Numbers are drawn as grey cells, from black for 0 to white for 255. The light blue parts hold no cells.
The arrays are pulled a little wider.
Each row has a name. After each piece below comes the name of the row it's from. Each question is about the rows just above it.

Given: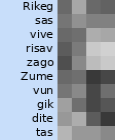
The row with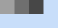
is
gik
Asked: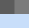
risav
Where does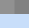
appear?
sas

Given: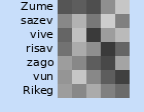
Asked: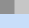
Zume
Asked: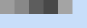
zago
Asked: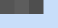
Zume
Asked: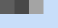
zago
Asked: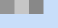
vun

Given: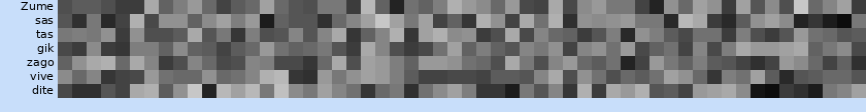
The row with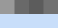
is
zago
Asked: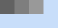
Zume
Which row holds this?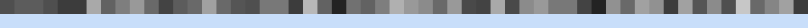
Zume

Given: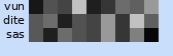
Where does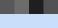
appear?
dite
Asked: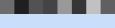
dite
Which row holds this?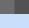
sas

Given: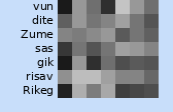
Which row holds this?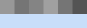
dite
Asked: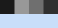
vun

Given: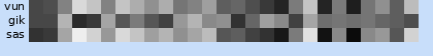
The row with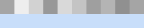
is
sas
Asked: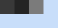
vun

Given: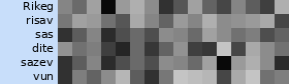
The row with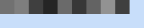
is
dite
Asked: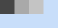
vun
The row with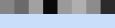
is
sazev

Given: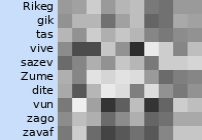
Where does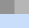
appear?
gik
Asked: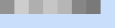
tas
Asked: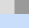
Zume
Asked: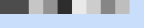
vive

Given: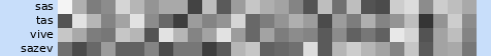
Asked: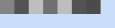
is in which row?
sas
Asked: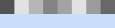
vive
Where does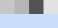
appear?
vive
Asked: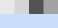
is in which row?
vive
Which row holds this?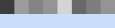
tas

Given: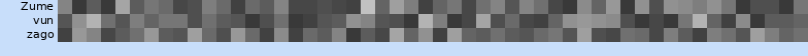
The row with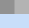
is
vun
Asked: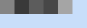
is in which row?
zago
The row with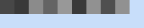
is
Zume
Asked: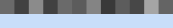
zago
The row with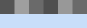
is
zago

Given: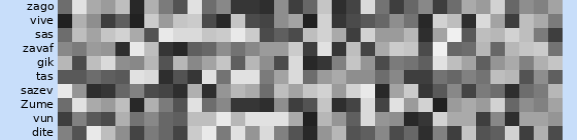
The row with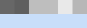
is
vun
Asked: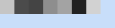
vive
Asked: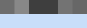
tas
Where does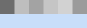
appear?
sazev
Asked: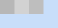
sas
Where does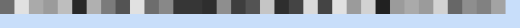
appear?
Zume

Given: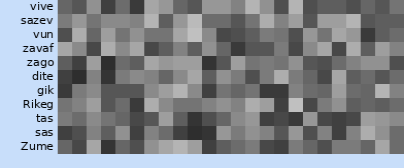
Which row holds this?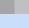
vun
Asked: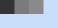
dite
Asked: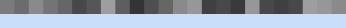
tas
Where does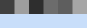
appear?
zago
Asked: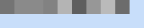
sazev
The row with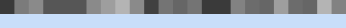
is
gik
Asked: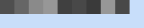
tas

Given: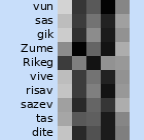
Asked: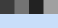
sas
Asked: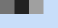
sas
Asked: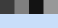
risav

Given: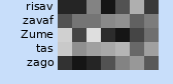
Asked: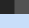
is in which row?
zago
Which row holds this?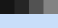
zago

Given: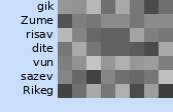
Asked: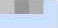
vun
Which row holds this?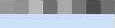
gik
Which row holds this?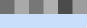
Rikeg
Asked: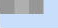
vun
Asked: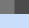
gik
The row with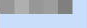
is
vun

